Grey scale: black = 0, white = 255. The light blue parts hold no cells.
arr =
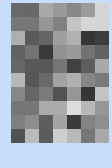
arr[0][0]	106
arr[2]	[175, 90, 101, 159, 177, 53, 61]
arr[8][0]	127
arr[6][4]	150
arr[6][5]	54
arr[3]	[98, 114, 58, 146, 153, 114, 97]
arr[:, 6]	[213, 212, 61, 97, 169, 121, 196, 150, 142, 168]
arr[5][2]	105
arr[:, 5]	[156, 214, 53, 114, 93, 134, 54, 184, 131, 119]
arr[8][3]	164
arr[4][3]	118
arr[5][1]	87
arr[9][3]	207
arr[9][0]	82
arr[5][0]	183

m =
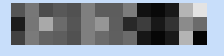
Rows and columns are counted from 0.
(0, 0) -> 85
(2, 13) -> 4
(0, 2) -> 76
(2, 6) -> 107
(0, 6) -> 93
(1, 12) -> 139
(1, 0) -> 28
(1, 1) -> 118
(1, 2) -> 169
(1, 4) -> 85
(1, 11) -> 51
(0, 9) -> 17
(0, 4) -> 81

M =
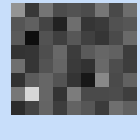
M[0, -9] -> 148
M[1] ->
[85, 96, 68, 34, 110, 53, 58, 81, 86]
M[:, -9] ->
[148, 85, 90, 51, 111, 49, 119, 43]
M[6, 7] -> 76
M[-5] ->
[51, 53, 78, 104, 60, 90, 102, 97, 60]
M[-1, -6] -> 61
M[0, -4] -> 76
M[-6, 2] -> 82
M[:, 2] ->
[116, 68, 82, 78, 83, 102, 102, 100]
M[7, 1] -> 67
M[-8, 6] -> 118
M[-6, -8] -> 14
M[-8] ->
[148, 56, 116, 76, 82, 76, 118, 73, 109]
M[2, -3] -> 53
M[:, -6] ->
[76, 34, 63, 104, 101, 83, 51, 61]
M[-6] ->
[90, 14, 82, 63, 87, 64, 53, 74, 105]
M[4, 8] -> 61
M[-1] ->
[43, 67, 100, 61, 99, 86, 59, 111, 96]
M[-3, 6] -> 137

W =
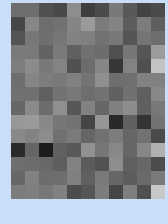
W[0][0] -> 110
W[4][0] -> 126
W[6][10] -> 136
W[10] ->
[43, 101, 28, 96, 89, 145, 118, 136, 102, 135, 176]
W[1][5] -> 154
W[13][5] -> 86
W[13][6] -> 125
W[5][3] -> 121
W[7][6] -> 103
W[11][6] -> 82
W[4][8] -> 131
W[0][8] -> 89
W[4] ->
[126, 139, 121, 131, 81, 108, 134, 54, 131, 79, 195]
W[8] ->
[151, 154, 136, 119, 115, 69, 150, 41, 96, 52, 115]
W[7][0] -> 103
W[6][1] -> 113
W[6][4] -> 120
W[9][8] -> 102
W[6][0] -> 113
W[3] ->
[122, 121, 99, 122, 96, 113, 109, 80, 119, 86, 155]
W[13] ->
[124, 127, 119, 129, 76, 86, 125, 70, 127, 79, 200]
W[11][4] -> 130
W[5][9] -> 129
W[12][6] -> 122
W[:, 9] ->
[68, 124, 117, 86, 79, 129, 95, 96, 52, 114, 135, 103, 106, 79]
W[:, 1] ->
[110, 135, 119, 121, 139, 133, 113, 138, 154, 131, 101, 108, 129, 127]
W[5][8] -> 111
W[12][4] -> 128
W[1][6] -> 123

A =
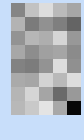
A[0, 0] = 133
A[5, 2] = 211
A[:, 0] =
[133, 179, 147, 167, 130, 170, 181, 184]
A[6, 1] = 213
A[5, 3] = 185
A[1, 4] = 100
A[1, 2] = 145
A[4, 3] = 221
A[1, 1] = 123
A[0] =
[133, 194, 221, 186, 166]
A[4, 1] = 124

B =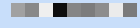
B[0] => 161
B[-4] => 124
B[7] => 235

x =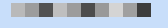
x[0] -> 185
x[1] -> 156
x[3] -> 191
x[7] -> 212

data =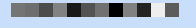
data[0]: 116
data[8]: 129
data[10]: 238

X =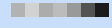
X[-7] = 178
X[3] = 188
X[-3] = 153

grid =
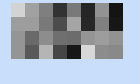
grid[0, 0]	211
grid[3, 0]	149
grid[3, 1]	89
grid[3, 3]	70
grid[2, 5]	149
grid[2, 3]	111
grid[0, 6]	146
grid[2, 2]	141
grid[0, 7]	20
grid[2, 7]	146

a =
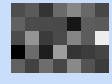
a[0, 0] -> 77
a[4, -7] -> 96
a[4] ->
[96, 66, 109, 71, 137, 83, 59]
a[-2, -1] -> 68
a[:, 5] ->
[104, 93, 93, 60, 83]
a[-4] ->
[97, 75, 74, 73, 22, 93, 90]
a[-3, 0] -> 75
